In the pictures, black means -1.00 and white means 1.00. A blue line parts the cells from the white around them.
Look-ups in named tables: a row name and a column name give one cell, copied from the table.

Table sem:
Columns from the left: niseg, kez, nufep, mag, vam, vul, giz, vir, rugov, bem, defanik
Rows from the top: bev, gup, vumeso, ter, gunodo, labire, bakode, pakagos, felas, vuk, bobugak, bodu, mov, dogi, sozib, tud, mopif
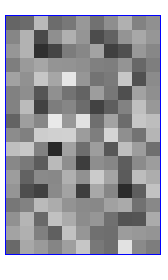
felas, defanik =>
0.42
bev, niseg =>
-0.21
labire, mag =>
0.13
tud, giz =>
-0.12
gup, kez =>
0.40
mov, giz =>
0.32
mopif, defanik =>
-0.02

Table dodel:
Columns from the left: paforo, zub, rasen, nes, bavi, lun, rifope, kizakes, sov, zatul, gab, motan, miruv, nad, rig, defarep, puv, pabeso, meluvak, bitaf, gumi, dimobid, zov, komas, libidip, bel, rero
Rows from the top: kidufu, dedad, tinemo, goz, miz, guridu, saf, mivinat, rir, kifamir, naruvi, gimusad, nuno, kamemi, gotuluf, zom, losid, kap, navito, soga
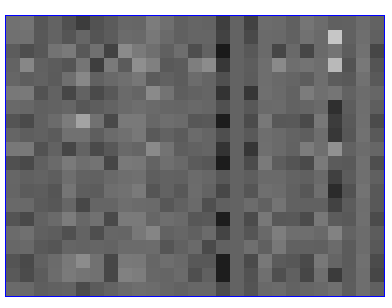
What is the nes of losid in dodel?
-0.33
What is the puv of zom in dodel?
-0.22
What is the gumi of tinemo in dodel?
-0.18
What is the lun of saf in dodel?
-0.32
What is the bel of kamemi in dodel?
-0.14
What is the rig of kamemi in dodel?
-0.38
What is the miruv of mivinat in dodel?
-0.16
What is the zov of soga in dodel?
-0.18
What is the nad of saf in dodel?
-0.18
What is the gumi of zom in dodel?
-0.14
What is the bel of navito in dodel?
-0.14
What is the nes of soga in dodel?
-0.24
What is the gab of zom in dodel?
0.04
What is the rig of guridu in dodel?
-0.21
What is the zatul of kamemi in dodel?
-0.16
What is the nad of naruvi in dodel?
-0.29
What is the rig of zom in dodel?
-0.16

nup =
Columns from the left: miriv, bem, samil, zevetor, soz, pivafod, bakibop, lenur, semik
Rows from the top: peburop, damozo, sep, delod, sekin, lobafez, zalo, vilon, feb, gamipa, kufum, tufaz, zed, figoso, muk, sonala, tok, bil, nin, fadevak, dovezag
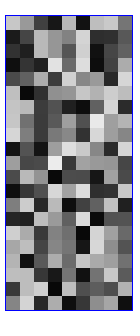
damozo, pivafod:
0.66
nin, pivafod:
-0.87
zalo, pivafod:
-0.90
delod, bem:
-0.59
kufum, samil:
-0.42
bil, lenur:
0.25
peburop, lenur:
0.58

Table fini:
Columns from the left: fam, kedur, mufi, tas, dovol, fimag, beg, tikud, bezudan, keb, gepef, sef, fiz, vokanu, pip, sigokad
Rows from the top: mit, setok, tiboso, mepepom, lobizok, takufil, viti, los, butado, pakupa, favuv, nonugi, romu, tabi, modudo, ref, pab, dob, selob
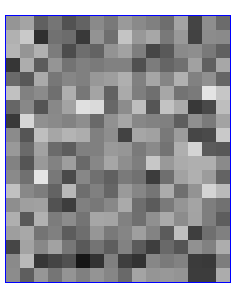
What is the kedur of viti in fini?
0.07
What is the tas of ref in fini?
0.00
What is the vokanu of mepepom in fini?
0.26
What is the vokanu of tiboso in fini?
0.11
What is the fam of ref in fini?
0.24
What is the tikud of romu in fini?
-0.20
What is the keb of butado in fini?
0.30
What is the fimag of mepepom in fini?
0.00
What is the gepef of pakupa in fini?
0.08
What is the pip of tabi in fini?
-0.01
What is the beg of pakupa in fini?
0.00
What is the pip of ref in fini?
-0.13
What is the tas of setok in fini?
-0.11
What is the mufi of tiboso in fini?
0.39
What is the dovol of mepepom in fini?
-0.10
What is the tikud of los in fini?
0.14
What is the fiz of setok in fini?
0.20
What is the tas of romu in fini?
-0.22
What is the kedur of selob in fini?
-0.26
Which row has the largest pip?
takufil

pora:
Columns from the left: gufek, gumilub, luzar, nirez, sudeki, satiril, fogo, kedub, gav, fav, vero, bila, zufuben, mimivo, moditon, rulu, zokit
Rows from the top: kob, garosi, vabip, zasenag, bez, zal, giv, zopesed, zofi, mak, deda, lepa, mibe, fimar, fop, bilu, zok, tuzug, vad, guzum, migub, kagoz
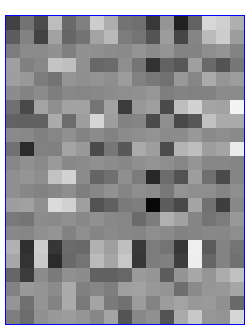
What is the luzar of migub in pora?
0.16
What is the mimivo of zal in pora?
0.01
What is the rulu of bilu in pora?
0.06
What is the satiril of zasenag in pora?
0.13
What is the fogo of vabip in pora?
0.12
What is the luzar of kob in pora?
-0.40
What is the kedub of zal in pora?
0.10
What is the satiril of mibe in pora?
-0.01
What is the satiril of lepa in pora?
0.09
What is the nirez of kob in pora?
0.48
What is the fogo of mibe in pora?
0.06
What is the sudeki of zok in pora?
-0.16
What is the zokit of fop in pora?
0.19
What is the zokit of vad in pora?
0.51
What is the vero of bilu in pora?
0.11

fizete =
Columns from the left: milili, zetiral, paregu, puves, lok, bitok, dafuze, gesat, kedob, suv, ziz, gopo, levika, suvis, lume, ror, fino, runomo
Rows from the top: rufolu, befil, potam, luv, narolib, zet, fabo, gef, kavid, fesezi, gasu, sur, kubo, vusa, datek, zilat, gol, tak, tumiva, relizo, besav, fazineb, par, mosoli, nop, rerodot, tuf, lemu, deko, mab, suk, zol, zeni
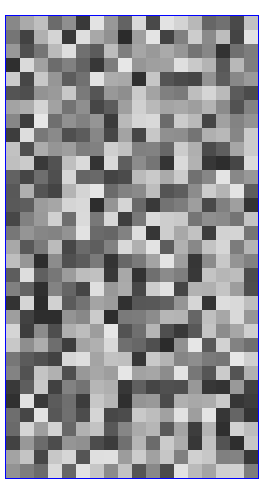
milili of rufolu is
0.07
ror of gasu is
-0.65
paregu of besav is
-0.66
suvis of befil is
0.60
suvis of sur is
-0.11
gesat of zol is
0.76
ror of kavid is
0.44
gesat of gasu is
0.70
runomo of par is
0.62
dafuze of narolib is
0.77
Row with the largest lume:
deko

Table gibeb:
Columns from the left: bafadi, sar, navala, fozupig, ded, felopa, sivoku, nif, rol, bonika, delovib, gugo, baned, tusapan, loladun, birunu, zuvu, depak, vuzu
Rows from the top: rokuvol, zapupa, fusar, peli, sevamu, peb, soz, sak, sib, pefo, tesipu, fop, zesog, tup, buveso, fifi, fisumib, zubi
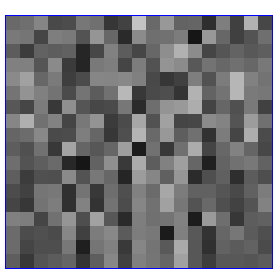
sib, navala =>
0.07
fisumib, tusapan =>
-0.32
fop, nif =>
-0.19
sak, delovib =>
-0.36
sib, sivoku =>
-0.20
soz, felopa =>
-0.33
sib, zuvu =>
-0.46
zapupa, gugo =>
-0.11
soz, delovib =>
-0.14
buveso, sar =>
-0.02
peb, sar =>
0.15
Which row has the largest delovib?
fop

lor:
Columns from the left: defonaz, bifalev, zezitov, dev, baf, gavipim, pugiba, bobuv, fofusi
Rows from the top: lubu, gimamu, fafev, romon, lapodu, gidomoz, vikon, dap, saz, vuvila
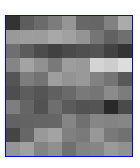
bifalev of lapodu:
-0.02
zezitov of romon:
0.14
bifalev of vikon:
-0.21
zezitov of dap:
-0.21
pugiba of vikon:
-0.34
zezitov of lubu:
-0.16
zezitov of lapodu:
-0.10
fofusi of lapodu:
-0.31
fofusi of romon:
0.73
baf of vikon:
-0.29
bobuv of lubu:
0.01
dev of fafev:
-0.49
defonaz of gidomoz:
-0.39
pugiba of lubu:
-0.20

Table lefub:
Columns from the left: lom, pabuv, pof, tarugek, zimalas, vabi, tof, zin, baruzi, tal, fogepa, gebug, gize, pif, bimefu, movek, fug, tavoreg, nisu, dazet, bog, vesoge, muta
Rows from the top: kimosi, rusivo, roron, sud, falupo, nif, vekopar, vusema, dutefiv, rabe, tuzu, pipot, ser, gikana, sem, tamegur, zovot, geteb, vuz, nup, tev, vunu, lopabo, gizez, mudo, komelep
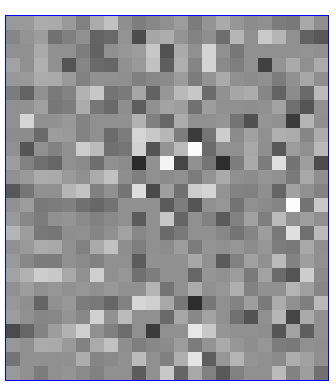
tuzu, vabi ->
0.08
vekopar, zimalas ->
-0.02
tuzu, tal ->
-0.67
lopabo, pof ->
0.03
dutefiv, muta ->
0.35
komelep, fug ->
0.01
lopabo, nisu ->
0.11
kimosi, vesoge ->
0.32
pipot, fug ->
0.13
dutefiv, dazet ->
0.38
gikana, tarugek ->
-0.03
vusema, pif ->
0.13
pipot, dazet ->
0.13
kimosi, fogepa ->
0.06
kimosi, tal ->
-0.02
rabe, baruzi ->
-0.08
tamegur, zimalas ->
0.11
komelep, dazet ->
0.46
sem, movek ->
-0.29

